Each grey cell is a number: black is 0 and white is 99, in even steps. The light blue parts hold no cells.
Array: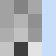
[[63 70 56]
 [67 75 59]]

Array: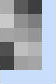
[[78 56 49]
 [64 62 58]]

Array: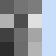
[[69 30 87]
 [25 43 64]]

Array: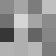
[[44 83 64]
 [21 68 39]]

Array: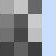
[[49 34 79]
 [44 27 74]]

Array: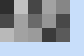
[[28 63 41]
 [72 63 60]]

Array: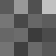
[[46 28 40]
 [40 42 23]]
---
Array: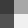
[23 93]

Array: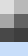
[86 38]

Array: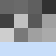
[40 75 62]

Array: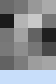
[41 70 38 28]

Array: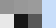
[57  9]

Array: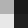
[69 13]

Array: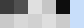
[23 84]

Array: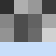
[18 30 41]
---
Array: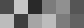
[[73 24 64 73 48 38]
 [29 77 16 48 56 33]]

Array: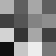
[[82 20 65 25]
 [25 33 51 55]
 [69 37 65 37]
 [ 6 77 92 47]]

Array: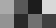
[[57 16 44 25]
 [66 34 11 84]]

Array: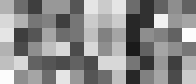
[[89 24 33 64 42 46 74 50 64 15 55 50 38 98]
 [69 29 55 74 84 29 84 55 74 10 38 64 55 46]
 [69 42 24 59 59 33 89 79 89 42 19 38 55 38]
 [98 55 64 42 89 59 33 42 74 15 50 64 29 79]
 [84 69 46 50 24 46 79 69 79 15 19 94 59 64]
 [74 84 38 33 29 38 29 84 84 46 19 59 24 69]]

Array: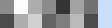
[[29 67 81 39 49 72 29]
 [54 98 67 54 20 63 44]]

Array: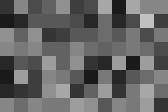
[[10 15 34 34 34 29 15 42 15 29 75 24]
 [15 20 24 56 65 20 38 61 20 47 65 42]
 [15 34 29 61 38 56 20 15 61 10 61 24]
 [56 38 56 20 24 34 34 42 34 47 29 47]
 [52 42 52 47 47 61 56 34 52 47 61 20]
 [52 47 52 38 38 52 42 38 42 47 42 29]
 [20 52 29 38 56 24 29 65 10 65 52 52]
 [10 61 24 52 47 34 10 47 15 34 42 52]]
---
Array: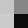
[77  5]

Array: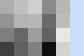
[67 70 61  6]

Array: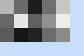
[71 89 13]

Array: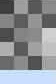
[24 36 53 75]

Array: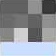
[37 45 33]

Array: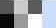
[33 59]
